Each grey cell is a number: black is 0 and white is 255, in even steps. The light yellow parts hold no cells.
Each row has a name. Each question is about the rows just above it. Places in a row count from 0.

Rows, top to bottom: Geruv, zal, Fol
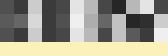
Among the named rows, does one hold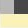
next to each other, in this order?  yes
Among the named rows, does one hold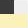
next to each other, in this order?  yes
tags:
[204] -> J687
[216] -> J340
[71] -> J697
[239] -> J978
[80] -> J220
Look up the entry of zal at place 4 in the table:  J220

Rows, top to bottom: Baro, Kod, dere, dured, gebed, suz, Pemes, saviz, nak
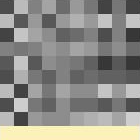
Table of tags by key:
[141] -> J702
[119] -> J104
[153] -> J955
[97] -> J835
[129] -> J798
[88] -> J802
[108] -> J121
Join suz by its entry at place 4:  J798
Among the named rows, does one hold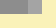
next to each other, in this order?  yes
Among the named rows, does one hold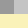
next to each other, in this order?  yes

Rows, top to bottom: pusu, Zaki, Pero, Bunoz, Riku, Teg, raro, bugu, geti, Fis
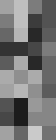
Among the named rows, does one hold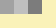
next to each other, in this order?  yes
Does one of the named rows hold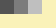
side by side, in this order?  no
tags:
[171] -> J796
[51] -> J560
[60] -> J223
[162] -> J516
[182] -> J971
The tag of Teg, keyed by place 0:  J796
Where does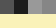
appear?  bugu
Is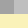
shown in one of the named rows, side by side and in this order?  yes
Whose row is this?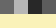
Pero

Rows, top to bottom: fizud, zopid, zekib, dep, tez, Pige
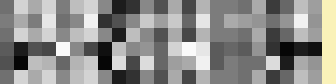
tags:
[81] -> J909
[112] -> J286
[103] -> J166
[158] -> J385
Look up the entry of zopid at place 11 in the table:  J385
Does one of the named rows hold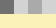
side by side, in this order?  yes
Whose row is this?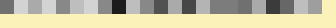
zekib

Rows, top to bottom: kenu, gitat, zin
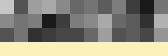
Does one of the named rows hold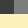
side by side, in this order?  yes
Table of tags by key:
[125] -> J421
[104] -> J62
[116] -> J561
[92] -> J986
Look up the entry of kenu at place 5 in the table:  J62

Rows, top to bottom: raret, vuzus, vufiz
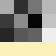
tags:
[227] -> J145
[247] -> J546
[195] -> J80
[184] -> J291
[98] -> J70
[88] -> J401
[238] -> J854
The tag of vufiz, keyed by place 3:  J854
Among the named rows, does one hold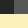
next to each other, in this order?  yes
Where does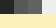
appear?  vufiz
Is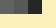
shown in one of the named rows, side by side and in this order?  no

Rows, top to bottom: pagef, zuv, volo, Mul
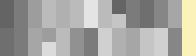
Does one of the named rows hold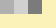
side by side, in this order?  no
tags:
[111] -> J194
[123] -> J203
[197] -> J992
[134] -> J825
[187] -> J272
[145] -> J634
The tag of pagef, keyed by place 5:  J272
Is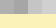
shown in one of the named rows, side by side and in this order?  yes
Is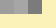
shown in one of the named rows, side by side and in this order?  no

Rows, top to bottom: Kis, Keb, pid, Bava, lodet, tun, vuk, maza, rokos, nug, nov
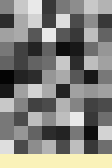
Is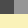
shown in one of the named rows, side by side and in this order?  no
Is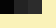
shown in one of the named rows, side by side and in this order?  yes
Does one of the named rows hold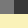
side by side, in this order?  no
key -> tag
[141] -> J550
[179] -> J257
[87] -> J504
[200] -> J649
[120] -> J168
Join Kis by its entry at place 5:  J550
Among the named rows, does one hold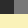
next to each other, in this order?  no
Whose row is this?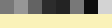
nug

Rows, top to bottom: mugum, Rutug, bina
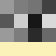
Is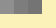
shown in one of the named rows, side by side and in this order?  no
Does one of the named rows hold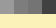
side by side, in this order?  yes
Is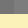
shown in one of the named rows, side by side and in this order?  no
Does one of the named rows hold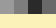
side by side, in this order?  yes
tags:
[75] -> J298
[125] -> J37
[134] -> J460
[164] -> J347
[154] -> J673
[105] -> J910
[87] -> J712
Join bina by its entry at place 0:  J673

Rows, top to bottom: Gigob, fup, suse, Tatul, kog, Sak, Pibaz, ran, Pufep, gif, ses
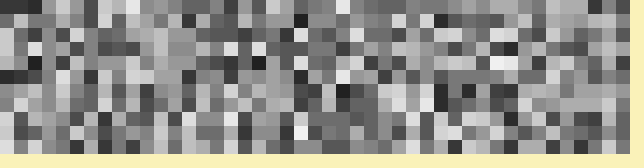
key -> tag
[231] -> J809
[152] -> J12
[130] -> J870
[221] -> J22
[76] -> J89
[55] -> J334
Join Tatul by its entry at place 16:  J22
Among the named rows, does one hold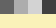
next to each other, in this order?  yes
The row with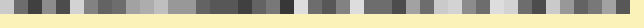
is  suse
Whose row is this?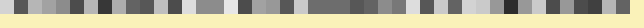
Pufep
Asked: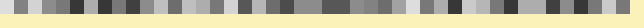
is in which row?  ses

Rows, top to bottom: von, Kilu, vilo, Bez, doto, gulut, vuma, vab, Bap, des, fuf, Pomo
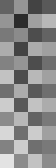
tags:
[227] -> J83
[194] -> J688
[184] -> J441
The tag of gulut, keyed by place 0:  J688
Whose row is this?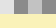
Pomo
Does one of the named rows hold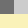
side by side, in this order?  yes
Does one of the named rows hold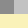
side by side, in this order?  yes
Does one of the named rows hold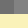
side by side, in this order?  no
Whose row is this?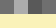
vuma
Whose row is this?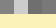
fuf

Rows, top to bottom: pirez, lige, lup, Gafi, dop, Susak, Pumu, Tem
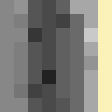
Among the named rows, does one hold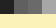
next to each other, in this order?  yes
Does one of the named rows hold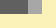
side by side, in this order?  no
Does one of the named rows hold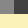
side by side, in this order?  no
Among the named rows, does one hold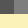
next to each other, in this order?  no
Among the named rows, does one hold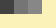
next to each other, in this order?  no
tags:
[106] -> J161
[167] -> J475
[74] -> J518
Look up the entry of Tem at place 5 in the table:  J161

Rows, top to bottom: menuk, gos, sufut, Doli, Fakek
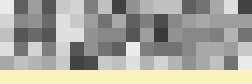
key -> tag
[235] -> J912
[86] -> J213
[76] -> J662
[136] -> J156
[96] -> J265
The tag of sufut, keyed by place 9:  J213
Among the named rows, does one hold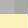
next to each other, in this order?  yes
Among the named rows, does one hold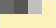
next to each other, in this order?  no

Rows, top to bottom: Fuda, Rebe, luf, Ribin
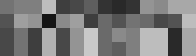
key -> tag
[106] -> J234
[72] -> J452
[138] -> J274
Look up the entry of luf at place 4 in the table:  J452
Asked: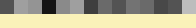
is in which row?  Rebe
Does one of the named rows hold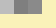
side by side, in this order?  no
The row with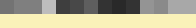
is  Fuda

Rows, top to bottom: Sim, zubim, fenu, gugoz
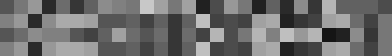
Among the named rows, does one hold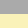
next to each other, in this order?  yes
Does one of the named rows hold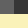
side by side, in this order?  yes
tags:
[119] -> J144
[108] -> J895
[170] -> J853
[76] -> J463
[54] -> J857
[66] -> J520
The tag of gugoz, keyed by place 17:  J520
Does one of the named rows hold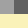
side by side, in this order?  no
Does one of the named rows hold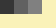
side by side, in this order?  no
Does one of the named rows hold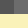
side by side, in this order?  yes

